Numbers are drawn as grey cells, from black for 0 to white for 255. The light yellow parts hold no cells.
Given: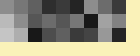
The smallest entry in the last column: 36
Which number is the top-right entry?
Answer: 58
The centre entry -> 86
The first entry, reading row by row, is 141
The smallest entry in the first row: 36
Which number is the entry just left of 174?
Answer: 197
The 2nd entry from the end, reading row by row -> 152
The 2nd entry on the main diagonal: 141

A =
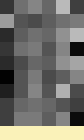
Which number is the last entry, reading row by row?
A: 11
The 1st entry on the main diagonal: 54
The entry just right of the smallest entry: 84
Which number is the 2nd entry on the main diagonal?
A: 84
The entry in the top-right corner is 63
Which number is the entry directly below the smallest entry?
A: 31
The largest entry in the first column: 156
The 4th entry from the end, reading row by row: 122
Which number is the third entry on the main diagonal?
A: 112
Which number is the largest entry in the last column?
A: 186
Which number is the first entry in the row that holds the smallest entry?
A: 2
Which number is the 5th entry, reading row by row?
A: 186

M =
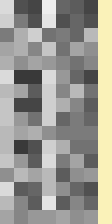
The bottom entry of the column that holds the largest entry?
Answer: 152
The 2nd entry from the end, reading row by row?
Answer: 143
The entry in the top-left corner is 218
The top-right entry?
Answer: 69
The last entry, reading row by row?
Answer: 152
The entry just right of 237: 102
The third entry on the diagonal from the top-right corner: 123
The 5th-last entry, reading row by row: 152
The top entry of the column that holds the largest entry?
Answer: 237
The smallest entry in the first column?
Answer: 123
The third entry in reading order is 69
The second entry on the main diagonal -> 123
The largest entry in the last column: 185

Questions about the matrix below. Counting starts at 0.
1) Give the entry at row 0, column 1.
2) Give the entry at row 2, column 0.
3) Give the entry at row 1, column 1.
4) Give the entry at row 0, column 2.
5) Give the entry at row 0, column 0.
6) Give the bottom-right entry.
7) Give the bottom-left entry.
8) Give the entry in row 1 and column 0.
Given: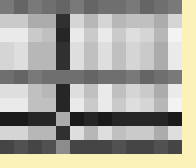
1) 101
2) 234
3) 202
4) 121
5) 121
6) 69
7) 69
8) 202

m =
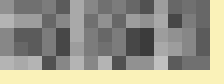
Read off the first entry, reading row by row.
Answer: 145
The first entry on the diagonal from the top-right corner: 103
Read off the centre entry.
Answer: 103
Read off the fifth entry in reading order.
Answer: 91
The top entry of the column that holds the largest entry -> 157
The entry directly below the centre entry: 112
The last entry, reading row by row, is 112
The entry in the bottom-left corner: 180
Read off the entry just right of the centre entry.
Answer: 124
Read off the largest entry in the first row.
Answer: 169
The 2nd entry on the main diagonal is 157
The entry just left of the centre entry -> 124
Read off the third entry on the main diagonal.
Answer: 91
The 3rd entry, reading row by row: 112
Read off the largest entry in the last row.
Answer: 192

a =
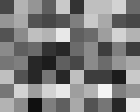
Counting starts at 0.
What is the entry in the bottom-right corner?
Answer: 232
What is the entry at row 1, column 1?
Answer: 169
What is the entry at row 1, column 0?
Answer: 149
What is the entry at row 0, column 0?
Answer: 71
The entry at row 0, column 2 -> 149
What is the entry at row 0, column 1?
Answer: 179
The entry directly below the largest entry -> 118
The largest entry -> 244
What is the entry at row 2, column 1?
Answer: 139
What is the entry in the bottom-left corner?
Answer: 179
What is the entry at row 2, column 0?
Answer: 83
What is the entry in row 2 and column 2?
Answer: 191
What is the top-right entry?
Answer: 107
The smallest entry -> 16
